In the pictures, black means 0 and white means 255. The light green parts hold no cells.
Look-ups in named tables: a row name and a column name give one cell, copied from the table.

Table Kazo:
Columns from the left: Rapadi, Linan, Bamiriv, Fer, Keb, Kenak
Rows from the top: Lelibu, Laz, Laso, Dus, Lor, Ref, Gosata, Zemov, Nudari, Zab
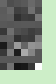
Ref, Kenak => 120
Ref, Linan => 96
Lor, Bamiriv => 80
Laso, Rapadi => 93
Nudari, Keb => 89
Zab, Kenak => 253
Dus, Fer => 89
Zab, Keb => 55
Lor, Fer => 74
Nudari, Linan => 87
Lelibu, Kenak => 92

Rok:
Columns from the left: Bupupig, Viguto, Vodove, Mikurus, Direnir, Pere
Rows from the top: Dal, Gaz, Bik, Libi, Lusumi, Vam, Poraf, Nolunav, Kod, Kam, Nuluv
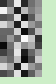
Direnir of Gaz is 127
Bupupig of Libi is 214
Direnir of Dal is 112
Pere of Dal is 143
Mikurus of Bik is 19
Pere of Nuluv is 166
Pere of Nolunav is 158
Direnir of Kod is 73
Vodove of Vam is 97
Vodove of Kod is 191
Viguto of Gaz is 164
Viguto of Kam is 167
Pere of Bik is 173
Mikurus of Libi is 224
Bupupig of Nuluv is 74
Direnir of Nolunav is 101
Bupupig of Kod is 134
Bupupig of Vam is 99
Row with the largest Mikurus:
Vam

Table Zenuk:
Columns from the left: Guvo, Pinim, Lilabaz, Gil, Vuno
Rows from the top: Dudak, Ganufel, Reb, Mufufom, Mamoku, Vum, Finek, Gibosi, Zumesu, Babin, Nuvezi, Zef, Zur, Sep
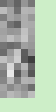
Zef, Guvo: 134
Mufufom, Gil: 173
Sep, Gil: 157
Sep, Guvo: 157
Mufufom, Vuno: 170
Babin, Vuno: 101
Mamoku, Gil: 193
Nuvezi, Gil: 155
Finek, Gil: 160
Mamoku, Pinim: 150
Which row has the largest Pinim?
Nuvezi

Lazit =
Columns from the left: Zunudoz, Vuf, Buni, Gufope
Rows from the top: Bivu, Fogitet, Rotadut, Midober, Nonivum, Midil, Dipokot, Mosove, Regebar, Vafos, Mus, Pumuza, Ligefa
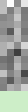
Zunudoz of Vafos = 129
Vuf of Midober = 149
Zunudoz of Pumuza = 132
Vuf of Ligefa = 175
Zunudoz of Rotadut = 134
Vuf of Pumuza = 92
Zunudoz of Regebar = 115
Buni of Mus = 161
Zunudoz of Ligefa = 128
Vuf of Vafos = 111
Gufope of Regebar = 129
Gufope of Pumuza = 125
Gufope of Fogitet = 121
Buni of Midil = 184
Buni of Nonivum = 190
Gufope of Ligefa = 205

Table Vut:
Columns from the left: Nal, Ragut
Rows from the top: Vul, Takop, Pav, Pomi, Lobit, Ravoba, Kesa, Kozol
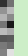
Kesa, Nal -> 121
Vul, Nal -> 49
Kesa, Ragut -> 107
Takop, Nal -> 147
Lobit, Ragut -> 170
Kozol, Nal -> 129
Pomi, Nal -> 118
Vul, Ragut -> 114
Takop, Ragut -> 185
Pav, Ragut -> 138
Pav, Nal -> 179
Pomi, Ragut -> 25
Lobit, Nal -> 187
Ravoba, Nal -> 86
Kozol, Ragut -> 225

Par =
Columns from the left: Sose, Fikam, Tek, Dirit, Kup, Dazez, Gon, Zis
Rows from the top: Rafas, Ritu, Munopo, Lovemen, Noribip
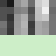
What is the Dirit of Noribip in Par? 173
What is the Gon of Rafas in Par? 221
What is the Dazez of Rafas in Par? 204
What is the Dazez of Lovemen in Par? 168
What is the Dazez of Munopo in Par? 191
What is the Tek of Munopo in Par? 152
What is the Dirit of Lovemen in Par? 180
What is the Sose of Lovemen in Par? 116
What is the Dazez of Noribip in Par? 168
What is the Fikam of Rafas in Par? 25

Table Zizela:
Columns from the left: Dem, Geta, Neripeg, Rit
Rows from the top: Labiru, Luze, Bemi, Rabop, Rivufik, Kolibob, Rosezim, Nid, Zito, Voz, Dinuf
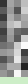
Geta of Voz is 173
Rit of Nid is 63
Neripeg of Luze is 84
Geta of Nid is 161
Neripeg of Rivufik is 105
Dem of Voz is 127
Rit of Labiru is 189
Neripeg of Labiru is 138
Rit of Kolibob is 206
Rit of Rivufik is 94
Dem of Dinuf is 150
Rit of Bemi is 169
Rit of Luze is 205
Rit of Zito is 101
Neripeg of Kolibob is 90
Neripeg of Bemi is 138
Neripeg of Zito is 230

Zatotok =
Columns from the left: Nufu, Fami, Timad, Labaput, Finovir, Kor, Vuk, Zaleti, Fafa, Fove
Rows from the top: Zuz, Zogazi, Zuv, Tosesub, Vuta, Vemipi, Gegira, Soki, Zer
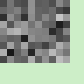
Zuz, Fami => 117
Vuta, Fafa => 71
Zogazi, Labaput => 87
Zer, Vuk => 145
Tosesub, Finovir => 116
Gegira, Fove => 142
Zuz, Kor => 92
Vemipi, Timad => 103
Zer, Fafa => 188
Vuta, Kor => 130
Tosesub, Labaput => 155

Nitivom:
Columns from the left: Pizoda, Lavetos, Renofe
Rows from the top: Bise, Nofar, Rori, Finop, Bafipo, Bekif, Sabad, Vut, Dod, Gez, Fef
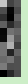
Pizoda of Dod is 106
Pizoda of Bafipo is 7
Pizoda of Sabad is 118
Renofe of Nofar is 73
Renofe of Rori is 99
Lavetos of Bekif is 153
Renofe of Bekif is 89
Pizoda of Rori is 48
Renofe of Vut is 99
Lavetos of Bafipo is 114
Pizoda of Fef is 0
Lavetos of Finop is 43
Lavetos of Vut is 36
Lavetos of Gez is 78

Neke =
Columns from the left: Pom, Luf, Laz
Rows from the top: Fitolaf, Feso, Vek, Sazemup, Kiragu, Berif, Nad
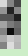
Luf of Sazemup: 123
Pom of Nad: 131
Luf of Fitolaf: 132
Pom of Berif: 169
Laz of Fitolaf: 69
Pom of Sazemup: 163
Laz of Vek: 32
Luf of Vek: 84
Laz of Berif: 187
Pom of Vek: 85
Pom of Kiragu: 130
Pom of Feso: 148
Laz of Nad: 181
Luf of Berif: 202
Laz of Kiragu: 95
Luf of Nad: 221
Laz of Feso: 136
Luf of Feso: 35
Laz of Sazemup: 105
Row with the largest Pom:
Fitolaf

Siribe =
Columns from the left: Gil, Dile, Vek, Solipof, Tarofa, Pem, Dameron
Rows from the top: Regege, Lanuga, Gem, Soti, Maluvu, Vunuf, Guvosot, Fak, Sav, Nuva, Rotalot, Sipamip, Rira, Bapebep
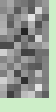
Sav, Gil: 134
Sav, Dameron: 127
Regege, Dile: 167
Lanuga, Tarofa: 89
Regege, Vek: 125
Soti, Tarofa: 175
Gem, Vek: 145
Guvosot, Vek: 168
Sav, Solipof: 162
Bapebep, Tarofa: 201

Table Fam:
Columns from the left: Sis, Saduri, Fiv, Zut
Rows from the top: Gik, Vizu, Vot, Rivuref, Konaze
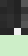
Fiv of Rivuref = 39
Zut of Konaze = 41
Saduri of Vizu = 42
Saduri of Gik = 41
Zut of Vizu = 52
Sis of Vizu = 38

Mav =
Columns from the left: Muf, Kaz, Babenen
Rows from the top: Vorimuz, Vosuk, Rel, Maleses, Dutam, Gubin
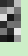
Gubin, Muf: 28
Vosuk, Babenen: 117
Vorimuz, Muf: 44
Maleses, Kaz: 114
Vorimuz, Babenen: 188
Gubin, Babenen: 150
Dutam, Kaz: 44
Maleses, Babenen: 111
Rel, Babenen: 84
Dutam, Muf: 120
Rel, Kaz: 24
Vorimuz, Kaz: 59
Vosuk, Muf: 143
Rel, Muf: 221
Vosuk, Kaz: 187
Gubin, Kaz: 15
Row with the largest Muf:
Rel

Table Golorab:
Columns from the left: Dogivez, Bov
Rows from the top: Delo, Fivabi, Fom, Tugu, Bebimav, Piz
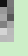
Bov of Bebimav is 185
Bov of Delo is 121
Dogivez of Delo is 20
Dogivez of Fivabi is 152
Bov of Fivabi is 116
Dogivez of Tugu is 128
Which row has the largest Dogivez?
Bebimav

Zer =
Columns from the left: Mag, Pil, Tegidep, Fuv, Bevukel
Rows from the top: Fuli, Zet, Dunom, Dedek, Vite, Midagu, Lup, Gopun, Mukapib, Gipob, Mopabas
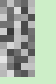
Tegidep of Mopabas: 104
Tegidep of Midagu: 193
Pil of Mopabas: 219
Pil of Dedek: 115
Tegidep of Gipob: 66
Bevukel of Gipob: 194
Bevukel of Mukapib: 181
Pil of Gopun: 77
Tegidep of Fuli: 126
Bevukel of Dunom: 80
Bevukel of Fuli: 180

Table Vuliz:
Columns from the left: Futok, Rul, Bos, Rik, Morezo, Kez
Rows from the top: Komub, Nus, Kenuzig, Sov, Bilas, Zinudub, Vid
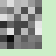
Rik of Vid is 113
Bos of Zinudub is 129
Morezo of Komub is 153
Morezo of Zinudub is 126
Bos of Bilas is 70
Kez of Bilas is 236
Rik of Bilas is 185
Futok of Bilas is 148
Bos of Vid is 124
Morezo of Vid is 117
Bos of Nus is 183
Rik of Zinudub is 92
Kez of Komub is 119
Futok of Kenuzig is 222
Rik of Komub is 189
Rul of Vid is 60
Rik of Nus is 78
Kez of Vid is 97
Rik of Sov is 67
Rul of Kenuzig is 190

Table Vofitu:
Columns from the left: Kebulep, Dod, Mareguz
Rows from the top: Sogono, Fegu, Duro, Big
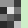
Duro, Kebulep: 124
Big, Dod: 60
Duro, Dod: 94
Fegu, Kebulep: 43
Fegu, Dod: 227
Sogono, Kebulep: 148
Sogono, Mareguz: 58
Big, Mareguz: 192
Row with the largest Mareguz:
Big

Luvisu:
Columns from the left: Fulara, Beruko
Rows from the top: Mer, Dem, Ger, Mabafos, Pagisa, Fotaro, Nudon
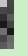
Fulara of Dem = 71
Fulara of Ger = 48
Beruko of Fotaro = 103
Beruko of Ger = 90
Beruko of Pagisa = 25
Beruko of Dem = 65
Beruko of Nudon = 110
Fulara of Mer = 197

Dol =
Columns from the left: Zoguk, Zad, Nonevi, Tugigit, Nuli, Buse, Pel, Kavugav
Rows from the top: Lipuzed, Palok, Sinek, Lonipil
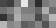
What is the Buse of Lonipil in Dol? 132
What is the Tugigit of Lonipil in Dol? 93
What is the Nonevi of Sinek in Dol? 175
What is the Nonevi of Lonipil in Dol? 148
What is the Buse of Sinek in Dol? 73
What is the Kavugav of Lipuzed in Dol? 137
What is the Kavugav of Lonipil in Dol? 144
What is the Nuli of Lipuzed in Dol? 115
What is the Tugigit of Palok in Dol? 126
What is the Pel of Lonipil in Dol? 83
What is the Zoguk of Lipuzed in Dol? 72
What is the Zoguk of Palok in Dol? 111
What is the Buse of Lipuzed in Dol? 44
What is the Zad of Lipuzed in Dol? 62
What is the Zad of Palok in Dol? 128
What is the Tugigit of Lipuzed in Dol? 231
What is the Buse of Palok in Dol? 99
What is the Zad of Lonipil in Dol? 135
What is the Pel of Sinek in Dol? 124
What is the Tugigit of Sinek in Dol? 141
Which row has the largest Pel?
Palok

